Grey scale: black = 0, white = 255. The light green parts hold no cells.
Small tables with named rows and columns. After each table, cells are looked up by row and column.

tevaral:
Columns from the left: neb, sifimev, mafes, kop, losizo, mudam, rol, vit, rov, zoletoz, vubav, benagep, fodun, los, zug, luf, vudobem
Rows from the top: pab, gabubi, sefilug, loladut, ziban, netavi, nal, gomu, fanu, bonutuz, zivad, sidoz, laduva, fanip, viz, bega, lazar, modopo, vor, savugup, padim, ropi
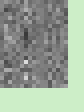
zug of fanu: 113
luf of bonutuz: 134
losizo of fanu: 125
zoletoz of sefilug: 132
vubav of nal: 111
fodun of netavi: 115
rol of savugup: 209
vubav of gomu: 124
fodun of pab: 125
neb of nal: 128
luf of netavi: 118

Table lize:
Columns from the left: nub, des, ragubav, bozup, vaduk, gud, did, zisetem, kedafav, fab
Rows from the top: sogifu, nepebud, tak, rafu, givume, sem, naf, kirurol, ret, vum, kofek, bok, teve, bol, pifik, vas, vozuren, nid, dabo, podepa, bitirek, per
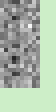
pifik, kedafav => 195
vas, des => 136
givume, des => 158
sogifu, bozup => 77
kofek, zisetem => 192
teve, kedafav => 120
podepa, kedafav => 120
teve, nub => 201
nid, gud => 127
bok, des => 131
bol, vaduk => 156
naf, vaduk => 120
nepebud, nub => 130
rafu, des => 160
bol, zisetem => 168
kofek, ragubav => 134
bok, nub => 128
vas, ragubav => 142
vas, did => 126
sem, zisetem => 164
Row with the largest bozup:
tak

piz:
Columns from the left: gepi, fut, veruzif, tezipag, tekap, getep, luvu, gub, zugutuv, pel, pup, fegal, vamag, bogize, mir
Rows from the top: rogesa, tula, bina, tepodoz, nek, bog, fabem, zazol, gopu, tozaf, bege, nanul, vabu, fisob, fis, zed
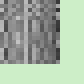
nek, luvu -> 171
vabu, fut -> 79
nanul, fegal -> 102
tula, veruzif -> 145
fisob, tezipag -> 154
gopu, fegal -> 100
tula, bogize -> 120
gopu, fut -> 159
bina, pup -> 92

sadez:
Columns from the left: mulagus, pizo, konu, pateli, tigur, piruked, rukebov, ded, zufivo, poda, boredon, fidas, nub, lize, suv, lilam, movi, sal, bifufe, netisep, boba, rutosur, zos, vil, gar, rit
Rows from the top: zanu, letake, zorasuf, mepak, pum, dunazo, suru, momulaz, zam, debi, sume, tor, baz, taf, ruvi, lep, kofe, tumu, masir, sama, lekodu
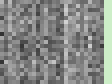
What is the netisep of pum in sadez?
159
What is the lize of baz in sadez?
93
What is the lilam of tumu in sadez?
98
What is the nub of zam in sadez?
130
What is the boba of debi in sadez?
121
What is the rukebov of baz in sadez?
98
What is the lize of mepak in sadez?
127
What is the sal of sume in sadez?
134
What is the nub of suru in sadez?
120
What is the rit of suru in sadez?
117
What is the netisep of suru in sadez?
191
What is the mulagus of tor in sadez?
137
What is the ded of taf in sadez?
87
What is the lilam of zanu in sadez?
152
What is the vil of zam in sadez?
76
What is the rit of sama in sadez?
105
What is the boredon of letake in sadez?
128
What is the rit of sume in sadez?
133

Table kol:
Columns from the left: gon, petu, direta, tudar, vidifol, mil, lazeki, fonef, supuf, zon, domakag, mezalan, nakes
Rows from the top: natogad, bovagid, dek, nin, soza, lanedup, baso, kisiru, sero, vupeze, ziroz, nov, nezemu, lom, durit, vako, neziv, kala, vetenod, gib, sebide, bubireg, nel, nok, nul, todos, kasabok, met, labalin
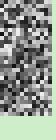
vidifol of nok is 76
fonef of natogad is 84
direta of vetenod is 155
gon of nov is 74
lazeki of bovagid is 140
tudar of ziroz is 181
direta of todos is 116
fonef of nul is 93
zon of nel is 146
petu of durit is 78
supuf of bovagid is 85
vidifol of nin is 45
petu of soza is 221
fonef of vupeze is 155
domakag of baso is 92
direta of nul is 94
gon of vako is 119
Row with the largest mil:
soza

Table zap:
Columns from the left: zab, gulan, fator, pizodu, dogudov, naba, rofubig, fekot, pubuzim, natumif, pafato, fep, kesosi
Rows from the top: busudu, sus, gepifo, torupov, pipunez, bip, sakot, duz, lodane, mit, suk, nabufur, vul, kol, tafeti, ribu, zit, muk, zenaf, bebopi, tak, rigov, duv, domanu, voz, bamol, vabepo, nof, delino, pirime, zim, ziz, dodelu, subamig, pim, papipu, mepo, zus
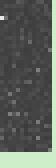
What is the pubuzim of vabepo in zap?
68
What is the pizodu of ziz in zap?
66
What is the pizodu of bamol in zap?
110
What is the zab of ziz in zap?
69
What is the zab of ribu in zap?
69
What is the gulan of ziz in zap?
69
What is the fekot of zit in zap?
63
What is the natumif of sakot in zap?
71
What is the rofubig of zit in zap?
68
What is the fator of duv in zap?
66
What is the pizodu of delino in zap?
87
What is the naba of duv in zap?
70
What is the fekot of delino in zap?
70

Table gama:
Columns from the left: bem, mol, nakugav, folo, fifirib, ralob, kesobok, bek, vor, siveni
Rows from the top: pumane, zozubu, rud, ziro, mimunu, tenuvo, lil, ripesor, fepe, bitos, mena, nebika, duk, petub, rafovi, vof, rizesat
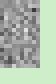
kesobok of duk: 182
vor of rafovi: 175
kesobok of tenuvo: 190
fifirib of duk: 155
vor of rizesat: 174
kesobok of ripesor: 226
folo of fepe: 137
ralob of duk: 123
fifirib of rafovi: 191
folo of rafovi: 144
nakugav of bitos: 141
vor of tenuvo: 113
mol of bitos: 150
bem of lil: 152
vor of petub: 146
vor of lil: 132
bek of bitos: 178
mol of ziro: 185
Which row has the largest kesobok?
ripesor

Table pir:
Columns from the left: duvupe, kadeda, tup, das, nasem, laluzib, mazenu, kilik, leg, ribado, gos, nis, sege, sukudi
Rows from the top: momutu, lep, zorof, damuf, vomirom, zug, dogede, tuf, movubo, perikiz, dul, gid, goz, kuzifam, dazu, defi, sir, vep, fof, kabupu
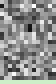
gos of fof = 125
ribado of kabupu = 98
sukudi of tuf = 176
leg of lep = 255
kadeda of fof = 106
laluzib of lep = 233
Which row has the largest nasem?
goz

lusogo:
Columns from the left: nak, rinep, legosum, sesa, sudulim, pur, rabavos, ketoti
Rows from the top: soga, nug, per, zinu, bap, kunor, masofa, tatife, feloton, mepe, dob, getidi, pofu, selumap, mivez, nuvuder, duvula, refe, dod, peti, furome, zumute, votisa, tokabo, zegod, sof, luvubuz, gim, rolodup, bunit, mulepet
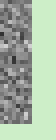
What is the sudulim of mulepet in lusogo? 104
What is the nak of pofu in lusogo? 161
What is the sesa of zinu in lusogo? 147
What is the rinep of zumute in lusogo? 194
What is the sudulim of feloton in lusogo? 180
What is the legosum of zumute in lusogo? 123
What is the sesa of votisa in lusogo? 137
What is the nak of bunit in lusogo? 109
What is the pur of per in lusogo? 111
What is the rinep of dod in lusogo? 79
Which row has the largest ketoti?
getidi

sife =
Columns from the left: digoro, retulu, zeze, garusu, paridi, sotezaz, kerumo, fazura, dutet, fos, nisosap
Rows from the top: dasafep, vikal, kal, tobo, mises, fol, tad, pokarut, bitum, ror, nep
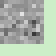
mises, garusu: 147
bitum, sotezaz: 157
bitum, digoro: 183
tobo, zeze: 150
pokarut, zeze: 129
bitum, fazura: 157
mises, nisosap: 160
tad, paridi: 169
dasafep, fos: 161
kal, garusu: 156
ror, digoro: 146
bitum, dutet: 57
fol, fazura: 122
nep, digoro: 136
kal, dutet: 152
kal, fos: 149
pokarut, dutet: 167
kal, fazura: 157
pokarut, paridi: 138
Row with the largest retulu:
vikal

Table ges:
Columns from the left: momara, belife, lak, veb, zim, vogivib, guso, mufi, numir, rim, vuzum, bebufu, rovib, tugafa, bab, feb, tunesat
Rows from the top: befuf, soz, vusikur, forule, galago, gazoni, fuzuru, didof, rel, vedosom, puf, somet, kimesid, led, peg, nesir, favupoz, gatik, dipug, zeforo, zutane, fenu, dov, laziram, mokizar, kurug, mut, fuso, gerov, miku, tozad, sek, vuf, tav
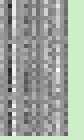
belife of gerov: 139
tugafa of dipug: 170
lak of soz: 36
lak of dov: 44
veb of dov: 235
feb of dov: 155
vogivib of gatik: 164
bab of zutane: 203
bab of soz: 231
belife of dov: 141
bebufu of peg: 198
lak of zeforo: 67
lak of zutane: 53
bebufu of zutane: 166
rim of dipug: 111
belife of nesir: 142
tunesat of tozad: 100
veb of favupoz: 236
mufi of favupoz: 119

